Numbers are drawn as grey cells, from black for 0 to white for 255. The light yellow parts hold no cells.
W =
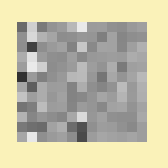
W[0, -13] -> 106
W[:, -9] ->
[155, 141, 161, 141, 146, 153, 157, 161, 158, 134, 174, 160]
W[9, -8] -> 167
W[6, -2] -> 153
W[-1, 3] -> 154
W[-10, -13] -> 142
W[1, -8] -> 143
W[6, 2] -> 172
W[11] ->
[166, 231, 143, 154, 160, 141, 74, 156, 166, 162, 159, 164, 157]
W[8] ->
[116, 126, 188, 156, 158, 133, 155, 149, 136, 162, 165, 147, 163]
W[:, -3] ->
[141, 134, 135, 155, 122, 148, 187, 180, 165, 142, 145, 159]
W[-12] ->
[106, 207, 122, 147, 155, 184, 233, 155, 156, 144, 141, 153, 159]
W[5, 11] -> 164
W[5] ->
[49, 154, 128, 144, 153, 183, 186, 151, 117, 167, 148, 164, 184]
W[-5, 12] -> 174
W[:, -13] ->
[106, 144, 142, 172, 157, 49, 165, 194, 116, 178, 121, 166]
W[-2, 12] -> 157
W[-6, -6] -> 143
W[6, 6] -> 173
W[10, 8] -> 157
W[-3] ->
[178, 134, 149, 141, 134, 167, 218, 151, 161, 144, 142, 142, 168]
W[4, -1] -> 162
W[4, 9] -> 173
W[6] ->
[165, 94, 172, 156, 157, 131, 173, 143, 133, 146, 187, 153, 176]
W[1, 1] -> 216
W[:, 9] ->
[144, 162, 162, 157, 173, 167, 146, 156, 162, 144, 155, 162]
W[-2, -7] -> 81
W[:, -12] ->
[207, 216, 65, 224, 234, 154, 94, 158, 126, 134, 111, 231]
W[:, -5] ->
[156, 127, 163, 154, 147, 117, 133, 165, 136, 161, 157, 166]

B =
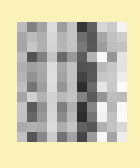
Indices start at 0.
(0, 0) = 186
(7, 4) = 186
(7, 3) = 209
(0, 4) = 157
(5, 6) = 67
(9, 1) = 102
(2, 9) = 189
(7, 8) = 149
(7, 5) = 196
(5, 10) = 236
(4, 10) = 225
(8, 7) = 134
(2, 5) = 195
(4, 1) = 161
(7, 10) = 186
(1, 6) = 110
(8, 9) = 181
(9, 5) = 184
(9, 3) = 214
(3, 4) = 106
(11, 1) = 85
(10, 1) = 176
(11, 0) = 193
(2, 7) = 89
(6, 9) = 200
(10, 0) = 170
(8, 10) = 247
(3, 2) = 129
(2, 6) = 121
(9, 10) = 251
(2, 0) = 166
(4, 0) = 175
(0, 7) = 96
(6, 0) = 191

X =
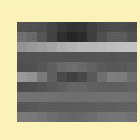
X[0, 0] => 81
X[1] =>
[111, 104, 85, 66, 46, 37, 44, 62, 79, 91, 92, 81]
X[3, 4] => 83
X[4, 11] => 92
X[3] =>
[82, 83, 84, 84, 83, 83, 82, 84, 85, 84, 85, 85]
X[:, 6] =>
[54, 44, 183, 82, 105, 72, 100, 110, 92, 104]
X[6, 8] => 94
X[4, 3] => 94
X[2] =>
[147, 153, 158, 164, 173, 178, 183, 183, 185, 189, 192, 194]
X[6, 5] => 101
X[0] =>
[81, 79, 77, 68, 57, 51, 54, 64, 72, 74, 75, 72]
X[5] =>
[153, 146, 121, 95, 73, 64, 72, 89, 110, 125, 124, 109]
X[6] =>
[76, 78, 83, 88, 95, 101, 100, 97, 94, 93, 94, 99]
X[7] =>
[114, 114, 114, 113, 111, 111, 110, 111, 112, 113, 113, 112]
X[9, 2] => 116
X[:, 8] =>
[72, 79, 185, 85, 91, 110, 94, 112, 95, 115]
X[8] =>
[86, 88, 90, 90, 90, 91, 92, 93, 95, 94, 96, 97]
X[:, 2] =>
[77, 85, 158, 84, 87, 121, 83, 114, 90, 116]
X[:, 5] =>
[51, 37, 178, 83, 110, 64, 101, 111, 91, 102]
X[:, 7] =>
[64, 62, 183, 84, 97, 89, 97, 111, 93, 109]

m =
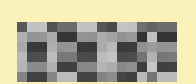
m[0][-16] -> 88
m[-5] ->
[176, 148, 149, 171, 54, 53, 147, 145, 172, 162, 146, 153, 49, 193, 52, 53]
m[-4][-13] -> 175
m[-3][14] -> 118
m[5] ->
[131, 66, 64, 134, 188, 186, 68, 69, 132, 141, 68, 63, 185, 117, 186, 186]
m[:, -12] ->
[108, 54, 146, 120, 63, 188]
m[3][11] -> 78
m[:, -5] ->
[193, 153, 60, 78, 142, 63]
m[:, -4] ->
[112, 49, 145, 114, 60, 185]
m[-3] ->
[185, 76, 78, 189, 120, 121, 75, 74, 187, 195, 74, 78, 114, 178, 118, 121]
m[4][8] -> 181
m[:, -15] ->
[194, 148, 58, 76, 139, 66]
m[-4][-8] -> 171
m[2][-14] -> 57
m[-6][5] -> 108
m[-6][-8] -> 86

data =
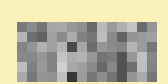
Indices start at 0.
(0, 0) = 122
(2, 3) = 159
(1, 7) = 118
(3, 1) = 136
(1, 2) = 98
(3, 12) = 192
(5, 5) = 55
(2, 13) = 118
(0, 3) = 166
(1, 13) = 160
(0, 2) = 118
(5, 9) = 115
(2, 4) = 181
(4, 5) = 168
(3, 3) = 132
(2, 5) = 74
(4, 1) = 128
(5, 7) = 118
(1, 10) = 99
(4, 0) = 189
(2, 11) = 181
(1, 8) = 188

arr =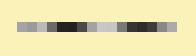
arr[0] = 164
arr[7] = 163
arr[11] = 53
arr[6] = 74

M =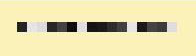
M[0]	36
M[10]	65
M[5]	14
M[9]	45
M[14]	59

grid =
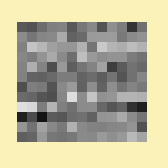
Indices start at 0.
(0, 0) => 89
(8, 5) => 112
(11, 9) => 143
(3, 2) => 147
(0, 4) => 130
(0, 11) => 52
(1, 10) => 121
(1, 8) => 155
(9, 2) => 19
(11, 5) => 120
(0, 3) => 127
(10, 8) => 129
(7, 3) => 79
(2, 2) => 182
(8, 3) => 179
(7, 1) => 102
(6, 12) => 121
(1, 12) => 145
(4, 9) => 62
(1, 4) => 170
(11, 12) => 164
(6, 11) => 132
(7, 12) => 176
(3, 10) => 147
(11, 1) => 101
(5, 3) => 106
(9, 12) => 116
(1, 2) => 134
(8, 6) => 139
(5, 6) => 99
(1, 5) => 98
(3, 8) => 142
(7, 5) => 221
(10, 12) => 82
